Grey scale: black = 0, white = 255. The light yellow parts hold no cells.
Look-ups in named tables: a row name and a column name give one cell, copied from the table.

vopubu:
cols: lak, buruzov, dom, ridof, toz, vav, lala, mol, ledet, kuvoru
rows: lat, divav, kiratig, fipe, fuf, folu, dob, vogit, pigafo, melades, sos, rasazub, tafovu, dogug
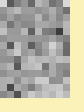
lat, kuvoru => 216
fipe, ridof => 137
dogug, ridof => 168
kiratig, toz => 148
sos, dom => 162
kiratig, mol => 166
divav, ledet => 143
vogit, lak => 151
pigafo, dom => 111
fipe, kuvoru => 183
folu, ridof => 156
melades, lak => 164
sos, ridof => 150
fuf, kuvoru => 179
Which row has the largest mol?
dob

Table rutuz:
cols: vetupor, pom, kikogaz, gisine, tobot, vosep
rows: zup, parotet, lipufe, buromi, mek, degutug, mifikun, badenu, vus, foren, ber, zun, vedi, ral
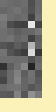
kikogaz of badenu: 72
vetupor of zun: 70
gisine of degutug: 107
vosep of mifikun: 100
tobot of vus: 81
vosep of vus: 101
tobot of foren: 35
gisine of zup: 109
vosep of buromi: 67

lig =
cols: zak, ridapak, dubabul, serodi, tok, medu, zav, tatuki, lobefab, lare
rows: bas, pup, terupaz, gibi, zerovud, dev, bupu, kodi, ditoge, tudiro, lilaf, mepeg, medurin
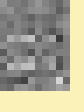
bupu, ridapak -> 128
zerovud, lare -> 141
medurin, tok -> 135
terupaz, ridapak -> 127
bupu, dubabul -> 123
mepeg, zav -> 127
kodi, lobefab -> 127
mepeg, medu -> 126
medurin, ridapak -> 105
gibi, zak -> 128
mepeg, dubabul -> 82
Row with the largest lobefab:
mepeg

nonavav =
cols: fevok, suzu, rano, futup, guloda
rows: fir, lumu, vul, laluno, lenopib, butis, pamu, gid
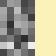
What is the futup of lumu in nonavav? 83
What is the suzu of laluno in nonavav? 49
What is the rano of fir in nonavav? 148
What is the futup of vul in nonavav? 142
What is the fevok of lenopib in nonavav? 166
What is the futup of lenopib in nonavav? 156
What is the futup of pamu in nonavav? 130
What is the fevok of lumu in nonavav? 169
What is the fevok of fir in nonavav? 98
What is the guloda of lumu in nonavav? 97
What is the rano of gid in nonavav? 161
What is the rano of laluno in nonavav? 177
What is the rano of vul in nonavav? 154
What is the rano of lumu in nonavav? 189
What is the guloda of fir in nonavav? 88
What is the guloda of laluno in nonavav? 137
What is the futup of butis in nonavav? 43
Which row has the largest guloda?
pamu

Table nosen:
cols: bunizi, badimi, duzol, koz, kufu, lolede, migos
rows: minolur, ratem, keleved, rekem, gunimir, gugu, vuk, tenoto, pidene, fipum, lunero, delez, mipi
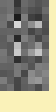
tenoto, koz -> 114
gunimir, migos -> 76
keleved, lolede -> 54
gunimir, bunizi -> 99
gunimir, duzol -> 99
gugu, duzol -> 40
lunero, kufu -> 139
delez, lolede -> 152
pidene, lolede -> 71
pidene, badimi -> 105
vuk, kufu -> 110
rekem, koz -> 108
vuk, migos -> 87
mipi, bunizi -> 99
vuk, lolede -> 148
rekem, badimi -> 75

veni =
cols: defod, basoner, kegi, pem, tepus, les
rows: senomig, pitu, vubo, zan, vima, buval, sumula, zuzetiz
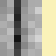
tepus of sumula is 163
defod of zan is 174
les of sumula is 183
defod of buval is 176
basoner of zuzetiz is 161
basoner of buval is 174
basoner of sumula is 180
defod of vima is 163
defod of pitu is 146
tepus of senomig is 171
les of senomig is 172
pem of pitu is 151
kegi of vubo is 35
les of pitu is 206
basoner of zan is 163
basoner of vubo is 189
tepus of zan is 187

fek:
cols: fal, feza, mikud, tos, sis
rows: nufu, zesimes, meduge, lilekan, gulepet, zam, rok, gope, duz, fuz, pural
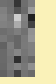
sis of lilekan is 66
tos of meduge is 130
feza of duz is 118
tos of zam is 121
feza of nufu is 109
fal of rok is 98
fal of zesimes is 128
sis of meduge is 34
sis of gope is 127
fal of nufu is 112
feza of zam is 110
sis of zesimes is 153
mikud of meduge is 205
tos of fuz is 120
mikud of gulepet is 126
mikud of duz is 47
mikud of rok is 102
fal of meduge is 133
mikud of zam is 102

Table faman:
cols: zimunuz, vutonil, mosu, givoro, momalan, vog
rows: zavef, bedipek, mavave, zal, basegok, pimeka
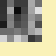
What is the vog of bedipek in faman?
224
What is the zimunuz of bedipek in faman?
50
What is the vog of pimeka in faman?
82
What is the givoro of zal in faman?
90
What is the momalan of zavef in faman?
169
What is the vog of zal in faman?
76
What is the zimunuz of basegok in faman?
108
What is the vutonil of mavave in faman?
124
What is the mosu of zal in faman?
74
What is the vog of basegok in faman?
184
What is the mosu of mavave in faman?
59
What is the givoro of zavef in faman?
60
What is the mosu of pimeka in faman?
208

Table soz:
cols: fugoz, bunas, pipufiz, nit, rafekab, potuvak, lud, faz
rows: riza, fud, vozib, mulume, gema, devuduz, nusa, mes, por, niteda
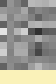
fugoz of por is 149
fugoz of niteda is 98
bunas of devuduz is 143
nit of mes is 171
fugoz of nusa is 186
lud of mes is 112
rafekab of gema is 81
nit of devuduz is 138
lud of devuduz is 147
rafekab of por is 130
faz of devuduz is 138
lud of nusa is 123
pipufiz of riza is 128
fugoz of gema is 227
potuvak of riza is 180
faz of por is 128
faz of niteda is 149
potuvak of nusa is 89
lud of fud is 125

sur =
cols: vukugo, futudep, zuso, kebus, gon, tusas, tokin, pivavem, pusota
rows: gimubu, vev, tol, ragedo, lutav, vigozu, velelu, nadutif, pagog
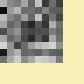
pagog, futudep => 170
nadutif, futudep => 148
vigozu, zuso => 125
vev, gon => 113
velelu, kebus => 108
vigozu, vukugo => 167
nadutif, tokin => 126
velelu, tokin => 195
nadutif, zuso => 177
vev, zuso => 181
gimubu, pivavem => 109

